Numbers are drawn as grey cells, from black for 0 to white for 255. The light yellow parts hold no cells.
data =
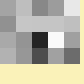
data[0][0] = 164
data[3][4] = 108
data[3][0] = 178
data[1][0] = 145
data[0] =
[164, 190, 136, 156, 232]
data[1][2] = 197
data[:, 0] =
[164, 145, 169, 178]

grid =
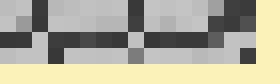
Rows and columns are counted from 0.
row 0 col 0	188
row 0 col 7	193
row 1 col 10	177
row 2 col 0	56
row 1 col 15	80
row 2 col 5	72
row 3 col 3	56
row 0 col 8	57
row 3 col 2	194
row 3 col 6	192
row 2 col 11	58
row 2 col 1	57
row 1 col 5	189
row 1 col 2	57
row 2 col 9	55
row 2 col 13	93
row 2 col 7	56
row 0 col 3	184
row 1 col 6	182

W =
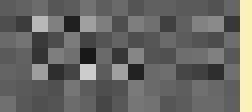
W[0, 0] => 93
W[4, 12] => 65
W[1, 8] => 127
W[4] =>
[100, 96, 158, 47, 68, 203, 92, 159, 35, 106, 111, 70, 65, 47, 113]
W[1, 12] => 129
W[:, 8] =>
[84, 127, 79, 133, 35, 122, 118]
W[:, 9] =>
[96, 113, 86, 85, 106, 106, 114]
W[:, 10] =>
[97, 64, 106, 81, 111, 101, 87]
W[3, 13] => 128
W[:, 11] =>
[91, 97, 93, 110, 70, 95, 92]
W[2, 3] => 77
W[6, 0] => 112
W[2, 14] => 110
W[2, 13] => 76
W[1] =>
[78, 61, 183, 128, 33, 159, 127, 78, 127, 113, 64, 97, 129, 137, 56]
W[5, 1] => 91
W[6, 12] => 107
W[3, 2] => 52
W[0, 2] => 108
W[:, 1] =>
[98, 61, 116, 98, 96, 91, 89]
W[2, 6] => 85
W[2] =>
[107, 116, 58, 77, 124, 69, 85, 100, 79, 86, 106, 93, 84, 76, 110]
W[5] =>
[95, 91, 86, 80, 119, 93, 79, 82, 122, 106, 101, 95, 113, 104, 94]
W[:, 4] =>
[92, 33, 124, 112, 68, 119, 109]

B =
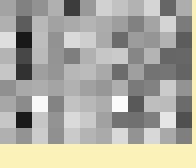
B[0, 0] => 163
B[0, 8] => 178
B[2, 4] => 218
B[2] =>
[222, 24, 189, 146, 218, 206, 170, 107, 156, 149, 178, 92]
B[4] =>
[198, 49, 159, 149, 183, 187, 169, 108, 159, 115, 117, 100]
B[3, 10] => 102
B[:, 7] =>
[194, 158, 107, 202, 108, 174, 251, 114, 217]
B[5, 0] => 144
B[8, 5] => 180
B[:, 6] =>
[209, 172, 170, 198, 169, 151, 173, 161, 170]
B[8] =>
[176, 147, 204, 144, 202, 180, 170, 217, 147, 216, 169, 127]
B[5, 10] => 203
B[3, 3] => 148
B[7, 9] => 127
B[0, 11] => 173
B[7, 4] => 218
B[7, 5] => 201
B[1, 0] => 176
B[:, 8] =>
[178, 129, 156, 134, 159, 122, 89, 112, 147]
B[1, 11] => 123
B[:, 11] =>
[173, 123, 92, 103, 100, 147, 107, 80, 127]
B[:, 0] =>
[163, 176, 222, 180, 198, 144, 167, 198, 176]
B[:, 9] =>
[213, 164, 149, 180, 115, 130, 190, 127, 216]

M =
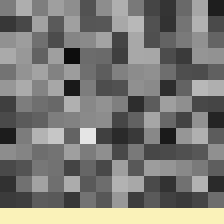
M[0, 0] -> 125
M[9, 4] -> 159
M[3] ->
[170, 152, 98, 159, 13, 108, 106, 63, 168, 167, 76, 58, 149, 146]
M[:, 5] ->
[82, 86, 138, 108, 111, 125, 136, 138, 229, 124, 102, 89, 115]
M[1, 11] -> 116
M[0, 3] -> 159
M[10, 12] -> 122
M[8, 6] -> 64
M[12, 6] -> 87
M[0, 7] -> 175
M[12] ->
[59, 62, 92, 89, 55, 115, 87, 152, 61, 90, 65, 58, 69, 109]
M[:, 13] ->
[30, 74, 100, 146, 96, 175, 69, 36, 92, 144, 94, 42, 109]
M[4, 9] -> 144
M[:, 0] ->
[125, 55, 145, 170, 115, 151, 63, 74, 28, 141, 73, 49, 59]
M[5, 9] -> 138
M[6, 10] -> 159
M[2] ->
[145, 157, 112, 76, 133, 138, 163, 69, 168, 79, 99, 122, 145, 100]
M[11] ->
[49, 113, 162, 111, 172, 89, 109, 178, 168, 74, 50, 113, 178, 42]
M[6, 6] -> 146
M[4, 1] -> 147
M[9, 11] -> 80
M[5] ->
[151, 171, 132, 167, 25, 125, 77, 81, 144, 138, 45, 99, 184, 175]
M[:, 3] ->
[159, 90, 76, 159, 130, 167, 104, 126, 198, 115, 114, 111, 89]
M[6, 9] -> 92
